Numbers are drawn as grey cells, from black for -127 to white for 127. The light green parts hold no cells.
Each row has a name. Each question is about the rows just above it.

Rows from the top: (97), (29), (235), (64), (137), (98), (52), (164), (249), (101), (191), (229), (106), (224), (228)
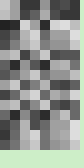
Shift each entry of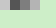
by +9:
[ 80 -33   8  61]
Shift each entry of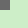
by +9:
[-13]
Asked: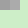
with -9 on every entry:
[23 34]
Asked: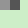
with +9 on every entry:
[ 29 -33]
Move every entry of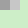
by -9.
[23 62]
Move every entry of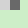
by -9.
[ 74 -31]

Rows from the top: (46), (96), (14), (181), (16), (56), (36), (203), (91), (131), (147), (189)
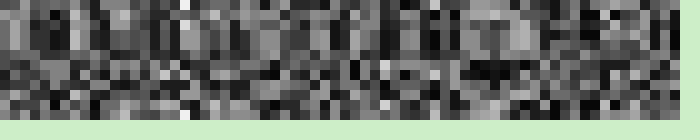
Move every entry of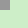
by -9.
[15]
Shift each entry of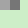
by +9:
[45  0]
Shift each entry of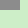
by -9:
[3 3]
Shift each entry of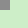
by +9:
[21]
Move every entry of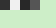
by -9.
[-87 103 -96 -51]
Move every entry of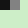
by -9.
[-117   -7]
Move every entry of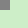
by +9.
[11]

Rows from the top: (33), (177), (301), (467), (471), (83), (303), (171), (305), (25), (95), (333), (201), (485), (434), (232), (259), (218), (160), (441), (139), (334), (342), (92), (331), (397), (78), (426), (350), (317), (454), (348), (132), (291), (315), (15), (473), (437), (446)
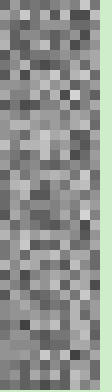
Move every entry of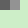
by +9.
[-22  28]
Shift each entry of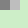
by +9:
[10 71]
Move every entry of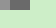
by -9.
[ 10 -30 -30]
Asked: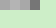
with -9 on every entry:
[ 31  43  31 -18]
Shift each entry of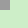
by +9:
[37]
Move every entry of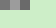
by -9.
[-18  19 -30]

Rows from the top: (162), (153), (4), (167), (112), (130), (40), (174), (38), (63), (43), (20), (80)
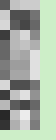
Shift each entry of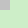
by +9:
[75]
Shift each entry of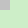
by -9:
[57]
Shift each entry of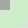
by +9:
[47]
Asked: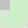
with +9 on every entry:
[75]
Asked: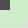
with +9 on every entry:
[-39]
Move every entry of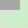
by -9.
[29 29]
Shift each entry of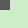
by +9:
[-27]

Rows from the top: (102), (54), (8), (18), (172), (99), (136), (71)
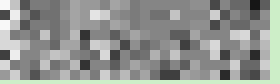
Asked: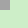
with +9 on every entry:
[45]
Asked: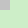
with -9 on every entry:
[58]
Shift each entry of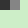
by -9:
[-85  -4]
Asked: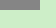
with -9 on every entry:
[-4 -4 -4 -4]

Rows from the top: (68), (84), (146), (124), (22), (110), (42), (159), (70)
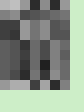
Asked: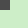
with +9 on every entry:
[-43]
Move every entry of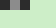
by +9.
[-74  21 -74]
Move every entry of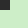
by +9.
[-74]
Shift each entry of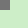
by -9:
[-20]
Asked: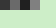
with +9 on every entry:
[-64 -12 -86   9]

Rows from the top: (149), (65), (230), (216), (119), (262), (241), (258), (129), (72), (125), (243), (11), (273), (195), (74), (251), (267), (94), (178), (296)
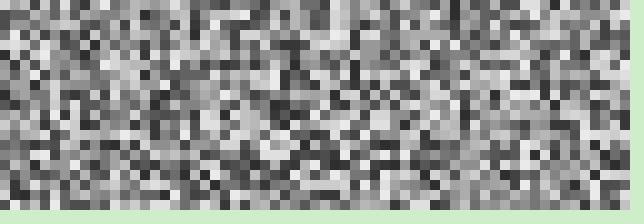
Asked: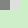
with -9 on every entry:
[-6 86]
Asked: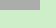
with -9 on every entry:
[35 35 35 35]
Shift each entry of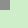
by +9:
[23]
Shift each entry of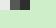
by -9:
[ 97 -49 -90]

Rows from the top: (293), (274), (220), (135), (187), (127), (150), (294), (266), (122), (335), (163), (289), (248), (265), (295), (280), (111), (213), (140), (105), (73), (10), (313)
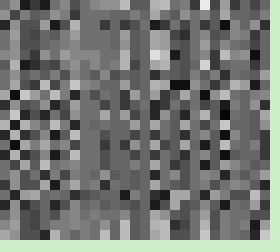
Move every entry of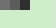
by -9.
[-24 -45 -89]
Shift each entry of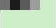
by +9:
[ -6 -91 -27  37]
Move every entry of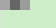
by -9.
[ 29 -34  19]

